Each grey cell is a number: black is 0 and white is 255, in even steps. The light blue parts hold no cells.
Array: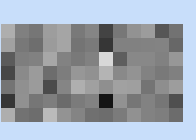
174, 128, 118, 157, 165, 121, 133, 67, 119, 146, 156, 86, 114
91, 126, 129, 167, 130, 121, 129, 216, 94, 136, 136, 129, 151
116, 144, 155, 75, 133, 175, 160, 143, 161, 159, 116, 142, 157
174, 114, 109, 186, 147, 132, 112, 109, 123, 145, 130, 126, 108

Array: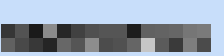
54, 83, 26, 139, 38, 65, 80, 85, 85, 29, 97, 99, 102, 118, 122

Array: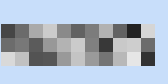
70, 107, 170, 203, 138, 98, 124, 178, 98, 34, 213
217, 193, 83, 86, 153, 196, 154, 116, 184, 230, 50

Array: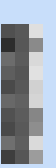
80, 88, 223
108, 91, 217
74, 88, 209
81, 92, 134
111, 94, 218

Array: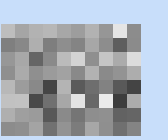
189, 165, 178, 183, 167, 157, 178, 150, 229, 140
151, 168, 101, 138, 187, 211, 143, 197, 171, 220
184, 156, 137, 69, 180, 90, 110, 130, 89, 68
175, 159, 155, 88, 138, 117, 142, 144, 98, 101

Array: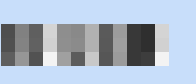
78, 129, 95, 212, 142, 137, 177, 90, 156, 56, 47, 212
94, 150, 82, 243, 160, 92, 200, 86, 155, 56, 61, 243

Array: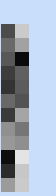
76, 202
88, 10
51, 92
58, 165
152, 143
44, 199
